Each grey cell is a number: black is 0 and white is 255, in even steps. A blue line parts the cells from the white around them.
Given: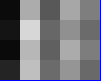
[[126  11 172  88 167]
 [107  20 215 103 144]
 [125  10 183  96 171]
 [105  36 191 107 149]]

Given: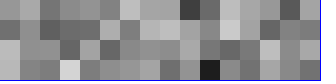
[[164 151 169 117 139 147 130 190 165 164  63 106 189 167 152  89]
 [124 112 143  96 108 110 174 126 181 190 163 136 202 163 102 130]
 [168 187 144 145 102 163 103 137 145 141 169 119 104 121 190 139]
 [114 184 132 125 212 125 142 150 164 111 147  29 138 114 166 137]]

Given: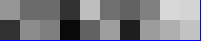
[[212 150 107 107  50 190 111  98 128 216]
 [194  49 140 126   9  98 158  30 156 175]]

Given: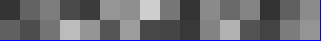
[[139  53  99 125  74  59 150 143 207 119  52 138 106 132  51  96]
 [148  97  77 116 188 149  85 157  72  69  56 131 178  83  67 124]]

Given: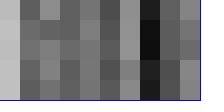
[[132 187  94 140  95 116  77 143  29  95]
 [116 192 107  99  95 125  83 145  15  92]
 [107 189 113 125 106 117  91 147  14  92]
 [134 192  99 129  93 118  81 127  32  79]
 [131 192  93 113  96 116  89 137  26  80]]

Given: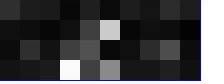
[[ 29  47  28  26   8  31  10  29  20  44]
 [  3  16  13   7  15  63 203   7  15  13]
 [ 12  12  47  18  63  81   9  15  44  77]
 [ 16  19  23  27 250  64 138  22  22  31]]
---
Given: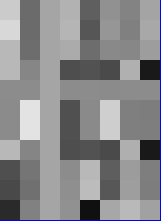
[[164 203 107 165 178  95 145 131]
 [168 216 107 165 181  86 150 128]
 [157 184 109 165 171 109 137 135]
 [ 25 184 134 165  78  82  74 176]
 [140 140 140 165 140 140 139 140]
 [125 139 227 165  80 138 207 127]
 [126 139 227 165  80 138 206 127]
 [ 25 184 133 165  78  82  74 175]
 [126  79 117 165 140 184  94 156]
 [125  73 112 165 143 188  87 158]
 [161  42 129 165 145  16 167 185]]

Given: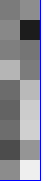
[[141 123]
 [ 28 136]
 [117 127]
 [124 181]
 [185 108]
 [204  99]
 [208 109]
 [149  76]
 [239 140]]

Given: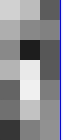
[[ 92 209 188]
 [129 174 136]
 [ 87 137  29]
 [ 89 180 233]
 [125 100 240]
 [143 112 194]
 [145  54 127]]

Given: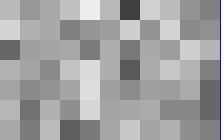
[[128 185 151 168 193 237 184  63 208 188 148]
 [144 212 175 169 128 149 156 207 147 211 138]
 [181 103 159 164 168 124 173 120 169 156 207]
 [127 178 163 138 194 218 174  89 170 198 179]
 [103 163 137 147 164 220 159 139 159 156 170]
 [103 182 113 176 143 214 164 167 170 135 134]
 [128 168 124 187  94 122 165 200 163 176 143]]

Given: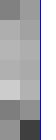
[[155 129]
 [162 174]
 [174 181]
 [170 176]
 [178 204]
 [144 126]
 [ 63 146]]

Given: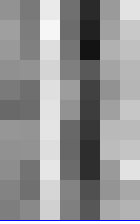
[[227 146 121 234 112  42 154]
 [200 159 125 246 108  33 161]
 [192 153 128 222 117  19 177]
 [183 144 146 212 127  89 164]
 [181 122 111 223 157  65 146]
 [198 105 108 227 146  61 160]
 [186 150 148 228 104  55 185]
 [196 145 146 222 103  45 188]
 [226 141 115 230 107  46 154]
 [168 131 112 214 131  80 148]
 [179 126 137 208 127  87 170]]
